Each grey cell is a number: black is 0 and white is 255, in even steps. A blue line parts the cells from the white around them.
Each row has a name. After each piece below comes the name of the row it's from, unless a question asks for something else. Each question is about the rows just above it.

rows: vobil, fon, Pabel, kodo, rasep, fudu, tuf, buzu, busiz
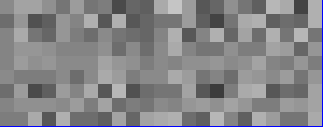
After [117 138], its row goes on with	[132 150 156 144 163 150 125 125 156 150 163]
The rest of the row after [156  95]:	[ 67 117 170 176  95 109 102 176]

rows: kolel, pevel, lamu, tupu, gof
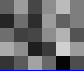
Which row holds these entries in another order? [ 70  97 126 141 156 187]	kolel
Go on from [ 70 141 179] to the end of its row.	[83]

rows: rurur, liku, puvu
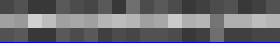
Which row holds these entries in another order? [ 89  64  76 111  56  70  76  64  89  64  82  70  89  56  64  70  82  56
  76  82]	puvu
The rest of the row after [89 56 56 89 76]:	[ 89  64  76  70  82  82  76  56  64 111  64  64  70  70]
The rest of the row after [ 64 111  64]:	[64 70 70]
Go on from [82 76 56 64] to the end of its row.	[111  64  64  70  70]

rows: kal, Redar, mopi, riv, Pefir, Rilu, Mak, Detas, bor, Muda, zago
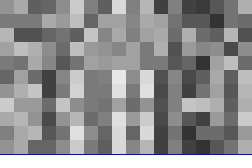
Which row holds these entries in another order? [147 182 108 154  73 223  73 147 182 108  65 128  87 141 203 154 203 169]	bor
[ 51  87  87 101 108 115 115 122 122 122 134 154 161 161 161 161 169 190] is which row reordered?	Pefir
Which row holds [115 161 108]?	Detas

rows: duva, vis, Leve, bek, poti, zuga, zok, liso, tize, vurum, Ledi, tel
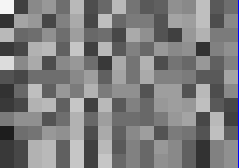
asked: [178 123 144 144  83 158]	zok
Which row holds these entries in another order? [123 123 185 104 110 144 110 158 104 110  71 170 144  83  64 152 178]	Leve
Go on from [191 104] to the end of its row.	[123 123  83 164 158 191  77 137]

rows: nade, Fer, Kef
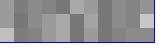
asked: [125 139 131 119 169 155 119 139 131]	nade
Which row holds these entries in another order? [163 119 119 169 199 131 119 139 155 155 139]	Fer
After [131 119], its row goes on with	[169 155 119 139 131 147]
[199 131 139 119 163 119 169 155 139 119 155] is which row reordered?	Fer
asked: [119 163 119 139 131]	Fer
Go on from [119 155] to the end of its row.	[119 131 139 139]
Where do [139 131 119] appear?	nade

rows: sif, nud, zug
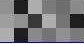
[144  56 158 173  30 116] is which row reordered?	nud
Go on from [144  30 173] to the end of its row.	[123 110 138]
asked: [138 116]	zug
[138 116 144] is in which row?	zug
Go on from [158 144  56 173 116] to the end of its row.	[30]
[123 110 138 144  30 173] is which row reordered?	sif
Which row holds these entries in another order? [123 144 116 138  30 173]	zug

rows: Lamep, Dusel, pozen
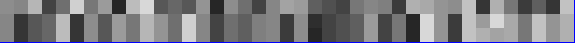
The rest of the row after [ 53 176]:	[119  59  95  53 194]
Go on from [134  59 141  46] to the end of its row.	[ 67  80  95 155  67 119  38 216 148  59 194 155 216 169 119 194 148 176]
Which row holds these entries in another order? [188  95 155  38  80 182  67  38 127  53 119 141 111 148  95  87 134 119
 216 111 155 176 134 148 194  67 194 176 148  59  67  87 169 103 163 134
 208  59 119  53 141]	pozen

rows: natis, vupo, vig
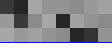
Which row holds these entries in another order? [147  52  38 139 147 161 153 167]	vig
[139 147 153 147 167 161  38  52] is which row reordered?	vig
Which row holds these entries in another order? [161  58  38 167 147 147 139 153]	natis

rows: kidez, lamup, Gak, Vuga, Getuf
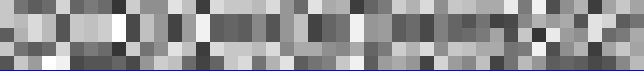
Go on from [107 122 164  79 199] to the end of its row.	[ 53 234 156 143 226 107 122 170]
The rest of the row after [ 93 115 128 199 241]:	[ 93 156 170 150  67 212 156 136 192  67 115 186 150  93 101  93  73  85
 136 186]
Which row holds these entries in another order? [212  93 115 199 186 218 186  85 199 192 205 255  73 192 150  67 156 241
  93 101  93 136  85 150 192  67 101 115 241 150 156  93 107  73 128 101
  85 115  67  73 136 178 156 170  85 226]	lamup
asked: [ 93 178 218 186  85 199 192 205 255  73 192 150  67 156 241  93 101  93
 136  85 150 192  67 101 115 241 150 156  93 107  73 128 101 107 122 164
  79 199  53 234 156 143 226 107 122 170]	Gak

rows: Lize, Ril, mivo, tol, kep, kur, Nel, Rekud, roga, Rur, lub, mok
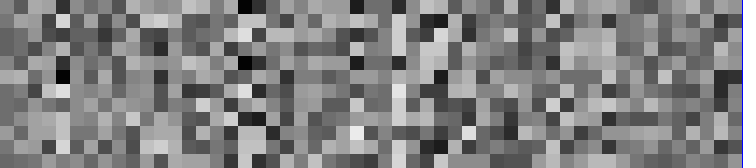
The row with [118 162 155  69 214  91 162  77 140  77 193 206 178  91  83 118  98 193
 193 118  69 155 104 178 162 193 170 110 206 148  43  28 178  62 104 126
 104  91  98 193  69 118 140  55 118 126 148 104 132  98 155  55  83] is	lub
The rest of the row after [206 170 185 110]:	[104  55 170 126  55 126 132  69 193 162 155  49  98  83  83 118  98  69
 126 178 104]
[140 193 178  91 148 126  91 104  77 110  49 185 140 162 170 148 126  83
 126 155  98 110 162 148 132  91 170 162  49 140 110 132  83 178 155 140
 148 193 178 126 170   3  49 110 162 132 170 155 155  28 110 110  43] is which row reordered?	kep

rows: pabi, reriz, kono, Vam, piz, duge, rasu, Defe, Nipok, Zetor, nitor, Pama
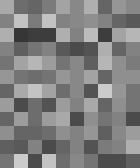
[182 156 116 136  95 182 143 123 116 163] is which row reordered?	piz
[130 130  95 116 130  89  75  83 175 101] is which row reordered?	Vam
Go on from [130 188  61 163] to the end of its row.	[182]
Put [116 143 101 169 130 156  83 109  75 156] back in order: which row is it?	Defe
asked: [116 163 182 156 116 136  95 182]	piz
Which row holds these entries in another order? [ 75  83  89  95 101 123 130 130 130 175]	nitor

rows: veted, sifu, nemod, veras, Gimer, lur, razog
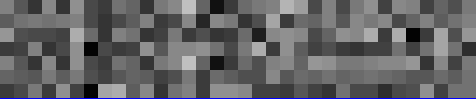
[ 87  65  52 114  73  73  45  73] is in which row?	razog
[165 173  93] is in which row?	razog
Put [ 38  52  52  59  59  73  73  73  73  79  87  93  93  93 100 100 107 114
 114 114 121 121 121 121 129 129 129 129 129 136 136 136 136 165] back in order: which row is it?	sifu
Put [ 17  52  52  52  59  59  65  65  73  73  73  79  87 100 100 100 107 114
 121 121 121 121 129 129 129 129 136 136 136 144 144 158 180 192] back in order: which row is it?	veted
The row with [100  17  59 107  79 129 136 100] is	Gimer
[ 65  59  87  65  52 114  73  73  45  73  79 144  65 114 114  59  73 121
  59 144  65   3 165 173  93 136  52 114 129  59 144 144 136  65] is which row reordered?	razog

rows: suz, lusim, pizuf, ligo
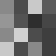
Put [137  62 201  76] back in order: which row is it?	ligo
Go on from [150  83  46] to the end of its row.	[70]
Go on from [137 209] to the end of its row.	[76 62]
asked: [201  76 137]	ligo

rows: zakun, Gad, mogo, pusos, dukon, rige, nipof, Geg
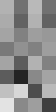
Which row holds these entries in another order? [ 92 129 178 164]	dukon
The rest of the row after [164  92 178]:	[129]
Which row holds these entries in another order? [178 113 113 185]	zakun
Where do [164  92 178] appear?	dukon
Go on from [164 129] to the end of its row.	[158 152]
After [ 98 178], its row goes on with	[98]
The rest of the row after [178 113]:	[185 113]

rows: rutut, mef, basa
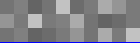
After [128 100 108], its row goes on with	[122 149 116 171 122 194]
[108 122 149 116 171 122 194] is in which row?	basa
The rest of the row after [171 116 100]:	[108 122]
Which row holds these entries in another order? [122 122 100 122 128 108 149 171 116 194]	mef
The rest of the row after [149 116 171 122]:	[194]
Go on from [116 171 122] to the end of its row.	[194]
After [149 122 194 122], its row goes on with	[128 171 116 100 108 122]

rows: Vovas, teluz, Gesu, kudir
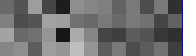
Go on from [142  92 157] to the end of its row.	[149 190 149  92 121  77  92 113  63]
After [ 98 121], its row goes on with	[ 77 121  48]
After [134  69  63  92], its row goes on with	[84 56 48]

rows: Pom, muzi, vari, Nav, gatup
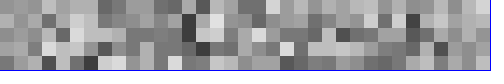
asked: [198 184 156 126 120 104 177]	Nav
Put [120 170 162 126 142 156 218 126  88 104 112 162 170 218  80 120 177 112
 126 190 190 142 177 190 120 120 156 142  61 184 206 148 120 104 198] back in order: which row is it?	gatup
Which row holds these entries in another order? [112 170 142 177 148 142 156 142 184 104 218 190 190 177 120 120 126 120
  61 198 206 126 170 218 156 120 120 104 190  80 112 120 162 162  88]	vari
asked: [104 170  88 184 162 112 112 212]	Pom

